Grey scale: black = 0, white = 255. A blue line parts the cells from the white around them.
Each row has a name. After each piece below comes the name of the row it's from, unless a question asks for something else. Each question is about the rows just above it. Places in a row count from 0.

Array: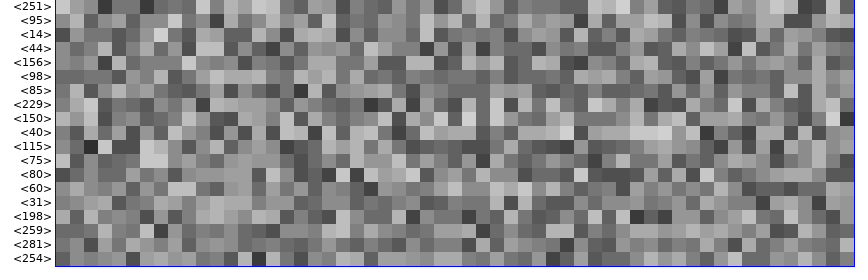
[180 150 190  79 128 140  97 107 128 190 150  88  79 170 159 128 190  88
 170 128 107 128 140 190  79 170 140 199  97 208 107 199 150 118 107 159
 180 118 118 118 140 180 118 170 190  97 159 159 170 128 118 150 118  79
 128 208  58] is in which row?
<150>
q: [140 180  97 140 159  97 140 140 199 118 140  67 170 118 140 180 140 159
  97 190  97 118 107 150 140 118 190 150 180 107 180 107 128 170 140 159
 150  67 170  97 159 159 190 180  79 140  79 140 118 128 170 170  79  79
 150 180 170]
<95>
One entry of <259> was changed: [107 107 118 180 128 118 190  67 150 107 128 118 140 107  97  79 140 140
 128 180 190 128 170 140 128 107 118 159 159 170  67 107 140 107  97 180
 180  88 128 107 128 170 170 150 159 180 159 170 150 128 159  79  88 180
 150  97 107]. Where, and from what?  40, [140]
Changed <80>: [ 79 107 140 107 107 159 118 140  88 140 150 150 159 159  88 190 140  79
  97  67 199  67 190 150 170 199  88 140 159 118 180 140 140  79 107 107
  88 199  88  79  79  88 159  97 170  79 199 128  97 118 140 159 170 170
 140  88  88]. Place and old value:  23, [159]

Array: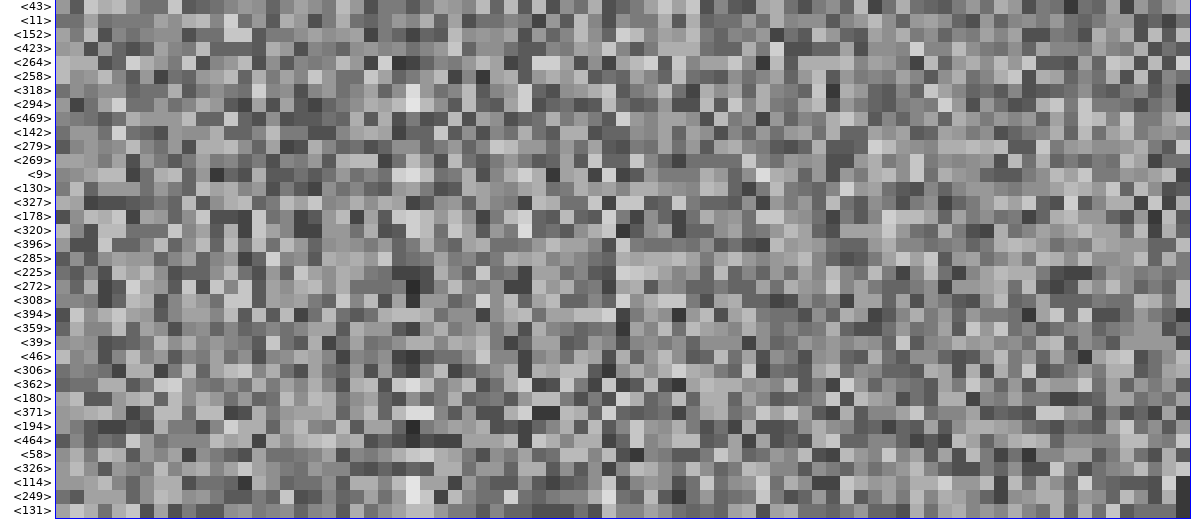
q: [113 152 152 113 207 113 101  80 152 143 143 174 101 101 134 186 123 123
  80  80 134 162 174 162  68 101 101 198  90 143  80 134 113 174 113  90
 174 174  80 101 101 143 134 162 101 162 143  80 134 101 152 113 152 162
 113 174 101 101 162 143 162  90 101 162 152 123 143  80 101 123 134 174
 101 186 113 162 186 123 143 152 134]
<142>
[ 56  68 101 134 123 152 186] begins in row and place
<264>, 24
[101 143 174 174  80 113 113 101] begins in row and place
<114>, 5
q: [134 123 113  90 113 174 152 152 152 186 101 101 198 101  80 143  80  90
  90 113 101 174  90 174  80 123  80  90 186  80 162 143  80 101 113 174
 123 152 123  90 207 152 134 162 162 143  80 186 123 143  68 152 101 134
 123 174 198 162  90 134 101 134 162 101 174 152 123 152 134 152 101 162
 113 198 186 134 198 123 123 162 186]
<469>

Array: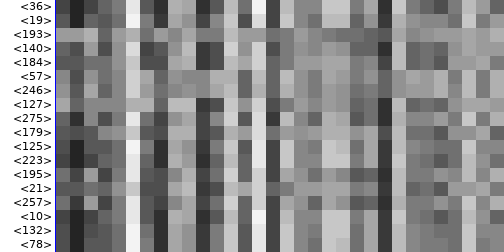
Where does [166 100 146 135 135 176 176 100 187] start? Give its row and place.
<57>, 6
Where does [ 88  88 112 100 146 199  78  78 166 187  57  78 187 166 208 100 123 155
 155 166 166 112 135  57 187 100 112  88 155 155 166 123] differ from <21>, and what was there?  21, [123]

